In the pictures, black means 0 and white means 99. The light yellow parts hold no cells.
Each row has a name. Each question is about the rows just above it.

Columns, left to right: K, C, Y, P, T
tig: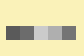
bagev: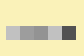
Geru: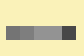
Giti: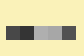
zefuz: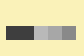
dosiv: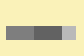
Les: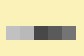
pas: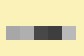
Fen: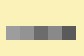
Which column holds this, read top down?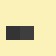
C
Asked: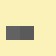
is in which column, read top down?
P

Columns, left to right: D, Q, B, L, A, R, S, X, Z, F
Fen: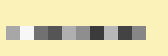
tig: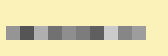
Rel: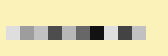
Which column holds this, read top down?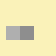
A
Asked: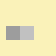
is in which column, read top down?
F
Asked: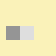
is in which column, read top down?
D
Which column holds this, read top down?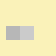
X
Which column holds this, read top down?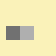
B
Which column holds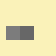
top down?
R
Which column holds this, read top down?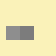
R

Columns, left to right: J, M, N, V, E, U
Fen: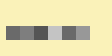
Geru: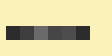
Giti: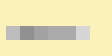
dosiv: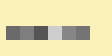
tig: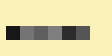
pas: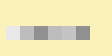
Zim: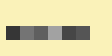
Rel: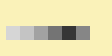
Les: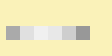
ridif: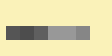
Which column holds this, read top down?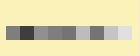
M
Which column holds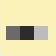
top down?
J
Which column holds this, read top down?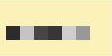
E
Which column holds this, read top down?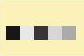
J
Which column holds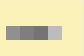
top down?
M

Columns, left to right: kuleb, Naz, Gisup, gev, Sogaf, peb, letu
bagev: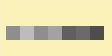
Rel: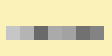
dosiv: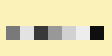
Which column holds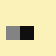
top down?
letu
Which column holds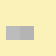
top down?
Naz
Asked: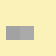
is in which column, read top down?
gev

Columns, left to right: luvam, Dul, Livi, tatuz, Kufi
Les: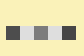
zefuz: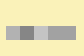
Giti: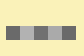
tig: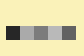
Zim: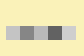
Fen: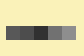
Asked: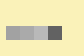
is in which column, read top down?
tatuz
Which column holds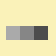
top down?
Dul
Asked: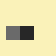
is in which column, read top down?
luvam

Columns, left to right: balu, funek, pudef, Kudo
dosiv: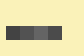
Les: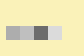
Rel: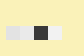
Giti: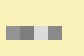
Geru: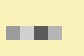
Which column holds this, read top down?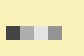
balu
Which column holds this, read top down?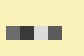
pudef
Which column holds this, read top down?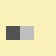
funek
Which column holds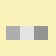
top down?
balu

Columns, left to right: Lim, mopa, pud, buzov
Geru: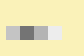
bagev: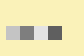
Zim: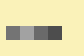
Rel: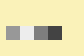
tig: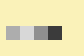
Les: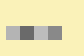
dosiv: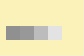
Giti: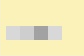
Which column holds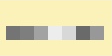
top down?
mopa
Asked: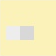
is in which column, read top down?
mopa
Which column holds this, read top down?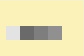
pud
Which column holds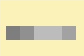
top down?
pud

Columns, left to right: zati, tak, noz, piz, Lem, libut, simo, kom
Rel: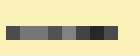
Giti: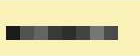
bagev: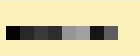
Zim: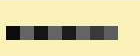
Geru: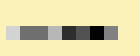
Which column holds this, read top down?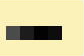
zati
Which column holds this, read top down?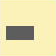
kom

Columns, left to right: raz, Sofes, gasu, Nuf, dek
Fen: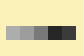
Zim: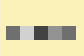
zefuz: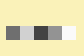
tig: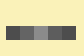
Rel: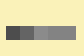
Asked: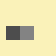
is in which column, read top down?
dek
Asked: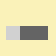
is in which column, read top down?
Sofes

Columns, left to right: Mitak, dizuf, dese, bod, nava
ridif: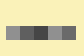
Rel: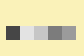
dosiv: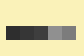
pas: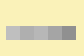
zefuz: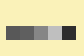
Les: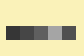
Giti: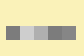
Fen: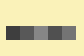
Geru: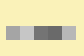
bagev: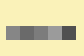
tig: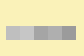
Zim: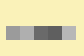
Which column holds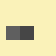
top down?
dizuf
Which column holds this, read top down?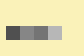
nava
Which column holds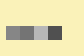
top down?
nava
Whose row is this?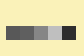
zefuz

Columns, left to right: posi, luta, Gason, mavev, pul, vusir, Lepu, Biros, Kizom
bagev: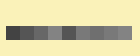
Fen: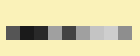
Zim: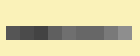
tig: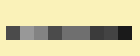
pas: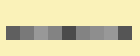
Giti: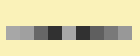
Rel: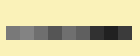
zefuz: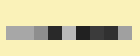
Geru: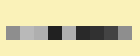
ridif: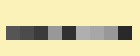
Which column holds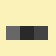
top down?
Gason
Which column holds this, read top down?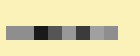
Kizom
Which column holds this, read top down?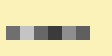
Lepu
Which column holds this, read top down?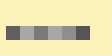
posi
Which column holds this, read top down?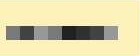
Biros
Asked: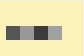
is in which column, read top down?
Kizom

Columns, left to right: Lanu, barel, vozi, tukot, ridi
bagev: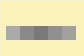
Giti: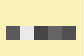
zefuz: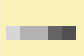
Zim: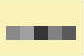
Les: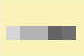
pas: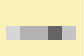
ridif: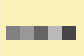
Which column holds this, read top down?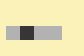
vozi
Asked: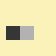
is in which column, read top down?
vozi
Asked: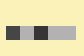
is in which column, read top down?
vozi
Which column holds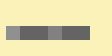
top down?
tukot
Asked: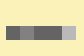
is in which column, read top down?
tukot
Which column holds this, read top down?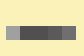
ridi

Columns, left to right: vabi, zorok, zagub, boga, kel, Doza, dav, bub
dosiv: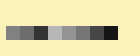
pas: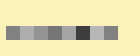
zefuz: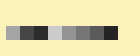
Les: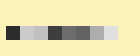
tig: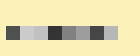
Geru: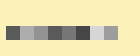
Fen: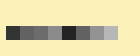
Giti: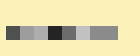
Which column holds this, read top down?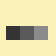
boga
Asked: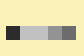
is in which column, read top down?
zagub
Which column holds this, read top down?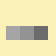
kel
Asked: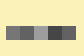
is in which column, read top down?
Doza
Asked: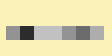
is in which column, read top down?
zagub

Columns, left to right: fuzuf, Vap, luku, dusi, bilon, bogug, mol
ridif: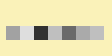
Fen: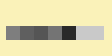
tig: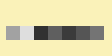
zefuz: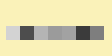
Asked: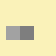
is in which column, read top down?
fuzuf
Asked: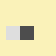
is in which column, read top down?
Vap
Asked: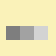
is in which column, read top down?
fuzuf
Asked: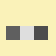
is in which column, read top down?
Vap

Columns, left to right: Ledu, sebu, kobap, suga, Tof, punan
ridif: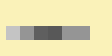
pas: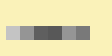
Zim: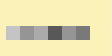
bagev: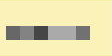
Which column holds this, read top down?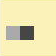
kobap
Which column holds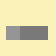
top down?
punan

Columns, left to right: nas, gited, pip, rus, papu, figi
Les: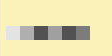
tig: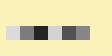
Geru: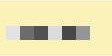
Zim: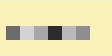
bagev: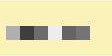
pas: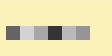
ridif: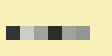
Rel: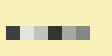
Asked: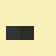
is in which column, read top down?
rus
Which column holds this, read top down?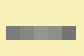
figi
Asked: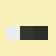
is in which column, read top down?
rus
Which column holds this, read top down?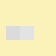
nas

